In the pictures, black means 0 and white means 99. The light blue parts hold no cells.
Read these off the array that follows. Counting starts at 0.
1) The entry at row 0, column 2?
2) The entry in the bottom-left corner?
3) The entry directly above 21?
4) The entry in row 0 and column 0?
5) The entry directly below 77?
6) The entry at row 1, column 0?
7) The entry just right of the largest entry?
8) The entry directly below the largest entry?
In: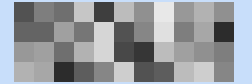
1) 43
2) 69
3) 52
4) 32
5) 46
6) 39
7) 59
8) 87

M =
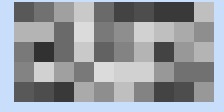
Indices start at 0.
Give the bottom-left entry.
34
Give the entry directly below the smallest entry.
81
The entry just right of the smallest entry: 41
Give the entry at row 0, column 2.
62
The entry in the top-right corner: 74
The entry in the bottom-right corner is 59
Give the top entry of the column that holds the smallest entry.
44
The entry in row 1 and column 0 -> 70
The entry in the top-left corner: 34
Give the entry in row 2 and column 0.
47
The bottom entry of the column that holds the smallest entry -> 30

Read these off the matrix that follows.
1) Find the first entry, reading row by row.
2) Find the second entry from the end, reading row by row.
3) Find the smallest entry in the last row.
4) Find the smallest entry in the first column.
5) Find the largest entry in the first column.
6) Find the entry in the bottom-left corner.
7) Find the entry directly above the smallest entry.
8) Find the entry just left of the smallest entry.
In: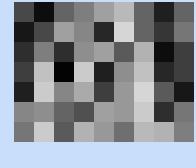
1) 28
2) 69
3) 35
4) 9
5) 52
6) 46
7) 18
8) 75

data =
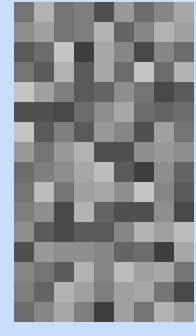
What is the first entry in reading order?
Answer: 45
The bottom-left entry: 42
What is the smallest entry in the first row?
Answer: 31
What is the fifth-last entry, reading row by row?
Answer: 24
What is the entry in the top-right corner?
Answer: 65
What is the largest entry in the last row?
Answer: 69
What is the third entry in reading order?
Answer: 45
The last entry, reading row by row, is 59
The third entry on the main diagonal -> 76
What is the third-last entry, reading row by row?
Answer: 45
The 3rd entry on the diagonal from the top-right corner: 28
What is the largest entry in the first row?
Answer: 69

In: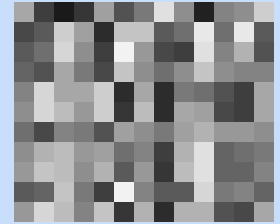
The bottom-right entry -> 65
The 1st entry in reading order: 65
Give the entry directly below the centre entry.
55
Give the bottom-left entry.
59
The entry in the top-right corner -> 80
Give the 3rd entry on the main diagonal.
83
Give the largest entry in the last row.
83
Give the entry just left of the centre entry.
21
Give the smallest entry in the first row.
10
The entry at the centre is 73
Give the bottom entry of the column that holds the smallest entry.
73
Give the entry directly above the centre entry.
65
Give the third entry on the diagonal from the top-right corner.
51
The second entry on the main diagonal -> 35
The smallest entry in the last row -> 17
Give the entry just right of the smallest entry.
21
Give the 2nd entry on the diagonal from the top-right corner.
90
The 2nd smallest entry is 13
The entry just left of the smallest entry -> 24
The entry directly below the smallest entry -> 80
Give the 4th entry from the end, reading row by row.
69

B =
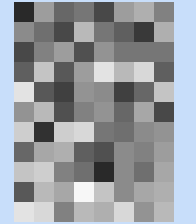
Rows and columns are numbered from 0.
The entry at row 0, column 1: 61
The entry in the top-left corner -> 16
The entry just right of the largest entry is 76
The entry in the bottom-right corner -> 72
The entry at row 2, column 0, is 28
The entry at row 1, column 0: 54
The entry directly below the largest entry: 72
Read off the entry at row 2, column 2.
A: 61
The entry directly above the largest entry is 43
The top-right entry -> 50
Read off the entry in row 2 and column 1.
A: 50
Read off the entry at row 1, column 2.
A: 28
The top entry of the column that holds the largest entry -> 46
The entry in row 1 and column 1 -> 43
